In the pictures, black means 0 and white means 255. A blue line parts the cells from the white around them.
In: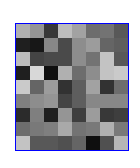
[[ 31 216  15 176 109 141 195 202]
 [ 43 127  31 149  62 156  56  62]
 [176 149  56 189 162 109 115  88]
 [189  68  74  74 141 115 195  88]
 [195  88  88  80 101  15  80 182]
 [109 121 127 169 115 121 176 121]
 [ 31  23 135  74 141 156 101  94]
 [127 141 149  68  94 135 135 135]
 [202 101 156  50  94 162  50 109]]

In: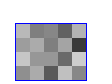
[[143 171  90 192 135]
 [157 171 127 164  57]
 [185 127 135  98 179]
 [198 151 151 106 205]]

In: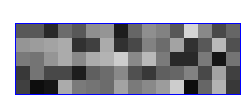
[[ 64  13  21 171 122 116 108 163 122 137 156 205  13 102 179  56]
 [ 88  88  41 108  88 143 149  29 102 143 130  88 213 137  72 102]
 [ 56 116  72  72  29  95 108 137  80  56  95 102 130  72 163  64]
 [122 116 149 171 137 171 179 205 137 185 122  41  41 122  21 116]
 [149 156 163 171  49  64 171  49  72 130 108 163  49  88 185  80]]

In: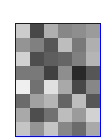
[[121 121  65 142  41  86]
 [148 128  86 189 121 175]
 [210  78  94 101 128 181]
 [169  78 113 189 155 210]
 [204  72 175 135 142 155]
 [107 161 181 101 189  86]
 [197 148 197 135 107 169]
 [239 113 225 169  72 135]]

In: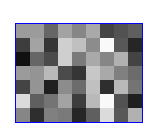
[[ 68 148  31 140 108 192  46 185 116]
 [ 61 163  53 207 192 140 249  88  38]
 [ 17 102  75 207 122 169 134 177  68]
 [155 155 102 163 134 169  68  82  95]
 [219  95 116 163  61 185 249  82  31]
 [134  46 128 122  38  95 219  88 177]
 [155 148 185  75  53 199 169 128 108]]

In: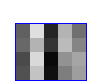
[[ 74 217   9 146 165]
 [ 81 195  16 126 158]
 [ 96 223  37 179 112]
 [104 179  52 187 133]]
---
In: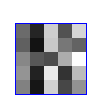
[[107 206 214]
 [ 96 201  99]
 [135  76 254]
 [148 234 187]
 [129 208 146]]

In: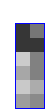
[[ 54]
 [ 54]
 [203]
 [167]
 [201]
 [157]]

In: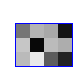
[[118 168]
 [198 187]
 [186  92]]

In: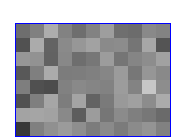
[[110 173 110 158 108 131]
 [ 81  99 151 138 117  84]
 [150  98 110 156 133 161]
 [ 88 171 125 134 119 137]
 [126  76 137 130 131 141]
 [ 81 166 164 122 160 171]
 [163 162  93 118 127 106]
 [ 56 144 142 138 139 129]]

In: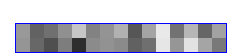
[[153 112 198 148  86 233 182 162]
 [149  79  46 146  97 230 226 121]]

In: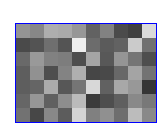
[[148 174 151 130  64]
 [ 74 111 238  91 203]
 [105 129  78  88 117]
 [ 94  78 175  73 164]
 [ 94 171 117  97 152]
 [102  96 187  78 137]
 [114 136 212 144 188]]
